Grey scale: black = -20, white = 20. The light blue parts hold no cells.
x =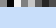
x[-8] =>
2
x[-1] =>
-8
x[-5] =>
0
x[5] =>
-5

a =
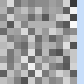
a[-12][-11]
6
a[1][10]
18
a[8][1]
-1
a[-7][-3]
1
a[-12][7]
5
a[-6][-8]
-3
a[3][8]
-2
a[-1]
[10, 7, 0, -7, 12, 0, 8, 1, 3, 13, 5]
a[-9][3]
1
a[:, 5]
[2, 11, 4, 8, 9, -3, 0, -4, 9, 2, 16, 0]
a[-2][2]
4
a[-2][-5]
-1
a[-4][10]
11
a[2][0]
1
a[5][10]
13
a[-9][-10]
-6
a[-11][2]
6
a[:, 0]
[6, 8, 1, 7, -3, 11, 9, 11, 4, 13, -5, 10]
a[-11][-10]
-2
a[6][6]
8
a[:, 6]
[2, 3, -6, 8, 4, 5, 8, 9, 3, 12, -1, 8]
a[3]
[7, -6, 11, 1, 8, 8, 8, 8, -2, -6, 19]
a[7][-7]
15
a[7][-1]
11
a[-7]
[11, 0, 3, 1, 12, -3, 5, -4, 1, 7, 13]
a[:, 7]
[5, 6, 5, 8, 13, -4, 7, -4, 6, 1, 6, 1]
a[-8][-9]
5
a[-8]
[-3, 6, 5, 14, -2, 9, 4, 13, 9, 0, 2]

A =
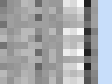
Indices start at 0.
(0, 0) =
-2
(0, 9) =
16
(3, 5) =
5
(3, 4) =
5
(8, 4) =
8
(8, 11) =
8
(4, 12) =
-13
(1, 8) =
3
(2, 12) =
-6
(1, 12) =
-5
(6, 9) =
11
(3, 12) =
-2
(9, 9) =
13
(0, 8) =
4
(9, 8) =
5
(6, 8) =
4
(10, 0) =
9
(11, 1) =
3
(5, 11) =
9
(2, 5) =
-4
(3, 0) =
-2
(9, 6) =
3
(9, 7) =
3
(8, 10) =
7
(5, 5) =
-2
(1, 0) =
1
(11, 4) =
7
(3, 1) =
5
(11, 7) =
9
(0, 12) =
-15
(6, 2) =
4
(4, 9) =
17
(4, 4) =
9
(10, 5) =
1
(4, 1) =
3
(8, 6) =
3
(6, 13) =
3

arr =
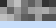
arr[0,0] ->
-13
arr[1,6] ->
7
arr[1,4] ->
5
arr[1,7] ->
2
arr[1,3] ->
-2
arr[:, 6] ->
[-12, 7, -7]
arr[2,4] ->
-6

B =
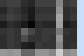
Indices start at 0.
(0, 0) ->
-11
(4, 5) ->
-12
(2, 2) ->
-11
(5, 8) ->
3
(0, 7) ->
-10
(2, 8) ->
6
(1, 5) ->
-12
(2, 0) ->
-12
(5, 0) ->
-13
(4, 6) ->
-11
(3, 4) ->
-19
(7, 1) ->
3
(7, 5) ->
3
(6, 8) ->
1
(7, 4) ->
-4
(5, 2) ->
-12
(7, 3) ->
-4
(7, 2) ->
4
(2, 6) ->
-11
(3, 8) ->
5
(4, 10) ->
-13
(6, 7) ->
-12
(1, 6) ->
-12
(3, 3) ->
-16
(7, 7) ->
1
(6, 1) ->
-11
